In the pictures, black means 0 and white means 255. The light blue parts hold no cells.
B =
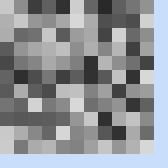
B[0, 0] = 200
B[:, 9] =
[117, 77, 105, 64, 112, 50, 146, 53, 194, 170, 178]
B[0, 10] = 146
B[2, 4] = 91
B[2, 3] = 198
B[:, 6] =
[101, 171, 168, 174, 49, 49, 130, 111, 199, 147, 160]
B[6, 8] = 64
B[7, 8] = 147
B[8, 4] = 102
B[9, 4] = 214
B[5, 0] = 99
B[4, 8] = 142
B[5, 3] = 119
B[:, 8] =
[95, 87, 209, 182, 142, 193, 64, 147, 170, 49, 149]
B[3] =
[91, 148, 167, 177, 190, 142, 174, 134, 182, 64, 162]
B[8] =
[93, 88, 91, 93, 102, 150, 199, 48, 170, 194, 138]
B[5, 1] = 47
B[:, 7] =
[41, 79, 68, 134, 181, 89, 160, 129, 48, 87, 197]
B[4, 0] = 72
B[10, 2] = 171
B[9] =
[201, 173, 136, 102, 214, 134, 147, 87, 49, 170, 108]
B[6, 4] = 189
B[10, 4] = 136
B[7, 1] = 101
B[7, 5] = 216
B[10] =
[203, 121, 171, 181, 136, 130, 160, 197, 149, 178, 215]
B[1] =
[176, 199, 150, 140, 167, 215, 171, 79, 87, 77, 209]
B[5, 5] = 93
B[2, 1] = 105
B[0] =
[200, 141, 61, 96, 49, 206, 101, 41, 95, 117, 146]

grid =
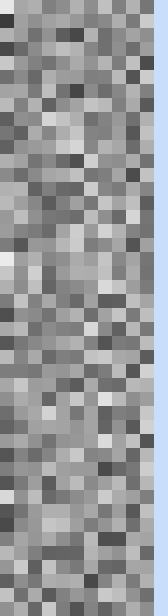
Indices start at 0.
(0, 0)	231
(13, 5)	101
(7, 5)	163
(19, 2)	207
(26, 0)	125
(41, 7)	132
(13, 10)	133
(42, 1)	112
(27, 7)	112
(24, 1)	120
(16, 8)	178
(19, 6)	173
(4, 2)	129
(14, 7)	197
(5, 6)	127
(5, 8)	185
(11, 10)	114
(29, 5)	119
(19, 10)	115
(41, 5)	175
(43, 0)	145
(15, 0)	153
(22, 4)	159
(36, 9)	88
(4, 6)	147
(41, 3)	173
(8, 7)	131
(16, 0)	156
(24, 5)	178
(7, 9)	170
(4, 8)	125
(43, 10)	142
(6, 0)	163
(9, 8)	158
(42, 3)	91
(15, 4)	116
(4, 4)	142
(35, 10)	127
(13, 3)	127

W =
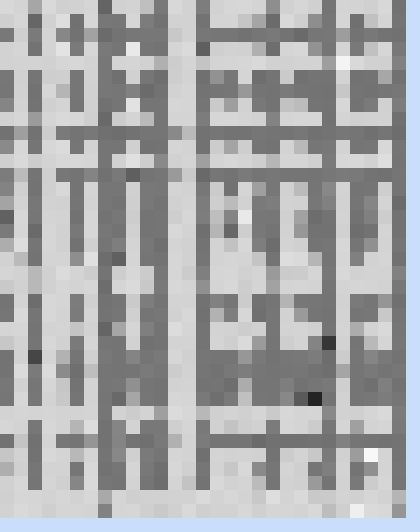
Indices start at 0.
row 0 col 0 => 216
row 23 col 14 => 116
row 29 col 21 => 212
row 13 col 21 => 187
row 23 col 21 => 212
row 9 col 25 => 117
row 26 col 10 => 122
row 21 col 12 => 211
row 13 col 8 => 118
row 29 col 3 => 213
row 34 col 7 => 118
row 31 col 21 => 113
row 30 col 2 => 119
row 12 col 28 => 117
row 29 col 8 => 210
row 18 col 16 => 213
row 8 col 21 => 214
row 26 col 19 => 116
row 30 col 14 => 121
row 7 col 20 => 194
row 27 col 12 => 210
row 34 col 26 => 204
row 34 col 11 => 109
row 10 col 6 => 211
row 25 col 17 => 151
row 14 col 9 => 207
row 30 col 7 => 114
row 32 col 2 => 114
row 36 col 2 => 214
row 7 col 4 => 212
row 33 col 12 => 215
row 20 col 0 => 201
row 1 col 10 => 124
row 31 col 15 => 117
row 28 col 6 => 211
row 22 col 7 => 115
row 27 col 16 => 110
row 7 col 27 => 209
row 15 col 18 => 119
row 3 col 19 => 110

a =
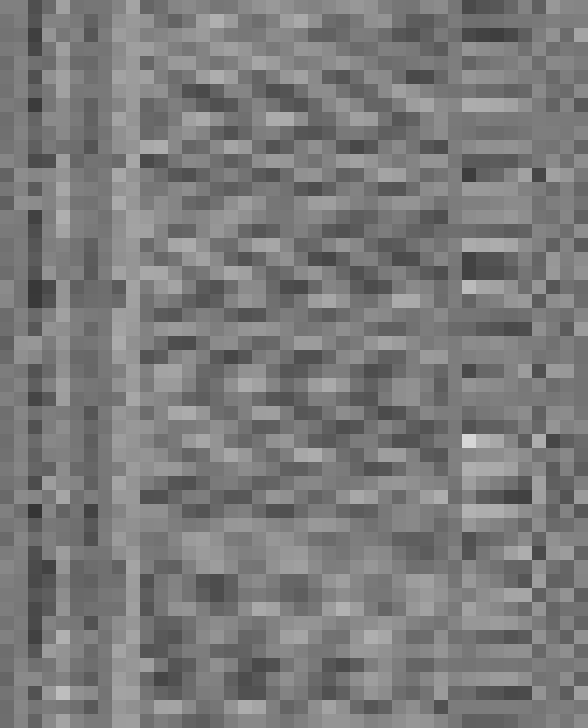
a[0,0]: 128
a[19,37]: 117
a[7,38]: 123
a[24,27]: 164
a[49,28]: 110
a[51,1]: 132
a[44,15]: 140
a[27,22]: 156
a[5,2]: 80
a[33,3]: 98
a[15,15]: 148
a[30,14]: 128
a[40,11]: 100
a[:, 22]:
[130, 145, 98, 147, 128, 138, 140, 105, 105, 84, 144, 114, 148, 78, 157, 137, 115, 105, 78, 150, 104, 157, 103, 120, 156, 80, 110, 156, 127, 91, 116, 95, 173, 107, 136, 100, 124, 153, 114, 134, 140, 122, 111, 118, 148, 136, 118, 121, 106, 100, 142, 138]
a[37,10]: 135
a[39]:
[124, 129, 79, 127, 157, 123, 117, 117, 142, 153, 121, 119, 128, 145, 155, 150, 135, 128, 131, 143, 151, 153, 134, 123, 117, 128, 140, 137, 116, 102, 92, 110, 132, 84, 118, 132, 160, 174, 74, 149, 156, 99]
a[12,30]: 106
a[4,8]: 141
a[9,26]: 113
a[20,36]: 144
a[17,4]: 131
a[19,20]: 109
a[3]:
[122, 125, 71, 118, 159, 117, 119, 117, 138, 159, 158, 144, 128, 118, 131, 153, 160, 150, 132, 121, 131, 150, 147, 139, 120, 107, 112, 128, 126, 121, 102, 92, 125, 149, 141, 137, 131, 113, 137, 110, 121, 117]
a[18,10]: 130
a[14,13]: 104
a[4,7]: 120
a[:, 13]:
[138, 118, 149, 118, 155, 120, 82, 117, 161, 146, 102, 137, 80, 142, 104, 129, 102, 172, 148, 110, 128, 97, 114, 150, 76, 143, 140, 130, 101, 172, 123, 152, 100, 136, 81, 123, 92, 120, 155, 145, 127, 116, 115, 149, 113, 108, 124, 93, 107, 108, 138, 99]
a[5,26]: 141
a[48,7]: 120
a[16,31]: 109
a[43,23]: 156
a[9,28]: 99
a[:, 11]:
[111, 117, 133, 144, 130, 126, 145, 114, 102, 112, 173, 86, 109, 119, 142, 144, 132, 130, 104, 167, 151, 131, 91, 148, 110, 94, 163, 155, 135, 134, 134, 112, 138, 154, 112, 82, 144, 136, 114, 119, 100, 117, 119, 117, 96, 89, 88, 118, 70, 100, 163, 126]
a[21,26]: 112
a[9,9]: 155
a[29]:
[111, 134, 113, 126, 123, 114, 85, 121, 151, 142, 108, 134, 167, 172, 150, 110, 104, 128, 158, 159, 124, 87, 91, 116, 141, 132, 99, 75, 83, 110, 135, 125, 125, 107, 119, 122, 133, 141, 97, 138, 140, 118]

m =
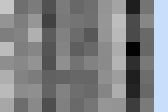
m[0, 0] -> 198
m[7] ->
[167, 109, 137, 78, 128, 106, 118, 150, 148, 61, 122]
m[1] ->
[148, 126, 150, 66, 121, 116, 112, 150, 189, 75, 135]
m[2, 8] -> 185
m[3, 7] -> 139
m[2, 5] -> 108
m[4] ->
[142, 136, 147, 81, 143, 115, 130, 138, 180, 46, 121]
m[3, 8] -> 172
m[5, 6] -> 103
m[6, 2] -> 143
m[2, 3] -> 92
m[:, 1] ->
[111, 126, 131, 126, 136, 131, 140, 109]
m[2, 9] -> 74
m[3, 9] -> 3
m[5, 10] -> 109
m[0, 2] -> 123
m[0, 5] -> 104
